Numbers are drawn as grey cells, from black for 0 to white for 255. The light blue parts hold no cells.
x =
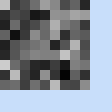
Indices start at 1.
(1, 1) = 193
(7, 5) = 34
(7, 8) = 128
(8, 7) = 4
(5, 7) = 84
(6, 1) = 39
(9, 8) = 69
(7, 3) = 75
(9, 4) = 111
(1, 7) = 75
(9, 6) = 185
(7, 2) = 107
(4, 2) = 16
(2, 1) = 46
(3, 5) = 106
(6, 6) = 128
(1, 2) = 56
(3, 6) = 175
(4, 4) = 139
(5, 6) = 35
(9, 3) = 62
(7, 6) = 61

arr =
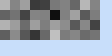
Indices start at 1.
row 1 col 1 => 181
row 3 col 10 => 67
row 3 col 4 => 158
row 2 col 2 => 115
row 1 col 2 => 133
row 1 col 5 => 64
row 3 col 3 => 108
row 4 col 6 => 192
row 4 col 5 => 105
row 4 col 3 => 87
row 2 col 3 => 68
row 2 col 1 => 99
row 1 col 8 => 103

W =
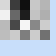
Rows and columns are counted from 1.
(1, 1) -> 216
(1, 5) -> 181
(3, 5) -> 205
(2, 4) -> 195
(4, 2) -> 203
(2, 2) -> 104

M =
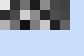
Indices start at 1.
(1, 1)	231
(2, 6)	77
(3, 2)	112
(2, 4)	141
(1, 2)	50
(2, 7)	69

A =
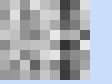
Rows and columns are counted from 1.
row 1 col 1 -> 171
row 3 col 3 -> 148
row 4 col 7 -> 169
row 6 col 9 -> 154
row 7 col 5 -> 180
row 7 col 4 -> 99
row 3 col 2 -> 201
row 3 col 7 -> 100
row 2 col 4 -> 160
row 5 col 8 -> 90
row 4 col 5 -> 176
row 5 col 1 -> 139
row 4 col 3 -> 147
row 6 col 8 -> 139
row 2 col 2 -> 223
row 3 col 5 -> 199
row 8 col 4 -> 151
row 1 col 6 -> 174
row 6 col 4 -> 163
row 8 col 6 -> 172

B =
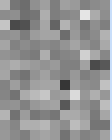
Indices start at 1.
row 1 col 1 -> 180
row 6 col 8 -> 137
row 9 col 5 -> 165
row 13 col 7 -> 141
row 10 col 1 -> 133
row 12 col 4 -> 119
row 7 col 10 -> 75
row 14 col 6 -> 155
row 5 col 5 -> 139
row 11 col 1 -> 144
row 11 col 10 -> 130
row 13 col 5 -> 183
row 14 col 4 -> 156
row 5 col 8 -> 164
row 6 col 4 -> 123
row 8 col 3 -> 115
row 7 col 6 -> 154
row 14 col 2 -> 138
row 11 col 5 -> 159
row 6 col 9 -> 208
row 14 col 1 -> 152
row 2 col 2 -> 143
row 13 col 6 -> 155
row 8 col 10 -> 137
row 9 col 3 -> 132
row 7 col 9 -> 162
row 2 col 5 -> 174
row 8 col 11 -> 155
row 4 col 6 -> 164
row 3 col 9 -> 116
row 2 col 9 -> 229
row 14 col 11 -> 162
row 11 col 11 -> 189
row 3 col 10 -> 143
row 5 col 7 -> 148
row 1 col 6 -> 126

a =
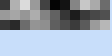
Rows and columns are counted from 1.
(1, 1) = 56
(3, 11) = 183
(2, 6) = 98
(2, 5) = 131
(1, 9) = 199
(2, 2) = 166
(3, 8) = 59
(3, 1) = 55
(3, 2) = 41
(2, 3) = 150
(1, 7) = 19
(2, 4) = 173

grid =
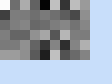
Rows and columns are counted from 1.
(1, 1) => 251
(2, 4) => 111
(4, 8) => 125
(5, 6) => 132
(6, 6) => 192
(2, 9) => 143
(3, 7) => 134
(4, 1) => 126
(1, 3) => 172
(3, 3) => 133
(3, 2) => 126
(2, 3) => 123
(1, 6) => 192

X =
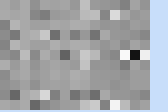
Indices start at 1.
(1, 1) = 168
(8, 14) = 157
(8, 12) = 151
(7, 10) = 149
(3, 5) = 160
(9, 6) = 162
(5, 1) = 132
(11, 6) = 148
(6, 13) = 249
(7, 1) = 173
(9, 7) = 160
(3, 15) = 153
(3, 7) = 165
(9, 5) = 160
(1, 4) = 145
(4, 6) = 111
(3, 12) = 151
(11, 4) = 104
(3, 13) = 145
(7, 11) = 150
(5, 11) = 149
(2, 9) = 186
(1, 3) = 170
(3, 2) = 180
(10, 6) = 128
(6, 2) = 136
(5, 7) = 165
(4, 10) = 115
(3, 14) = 157
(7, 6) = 165
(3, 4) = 160
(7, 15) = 148
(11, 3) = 170
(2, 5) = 125
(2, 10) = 189
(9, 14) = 157

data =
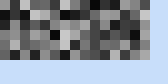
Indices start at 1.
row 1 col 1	151
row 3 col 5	52
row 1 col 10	8
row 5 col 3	90
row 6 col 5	142
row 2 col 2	53
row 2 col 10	106
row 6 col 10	78
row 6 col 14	131
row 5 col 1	110
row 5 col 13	155
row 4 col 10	69
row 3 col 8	136
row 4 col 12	85
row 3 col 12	27
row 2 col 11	156
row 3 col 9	165
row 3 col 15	146
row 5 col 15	128
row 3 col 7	160
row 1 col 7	193
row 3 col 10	67
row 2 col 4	194
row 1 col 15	77
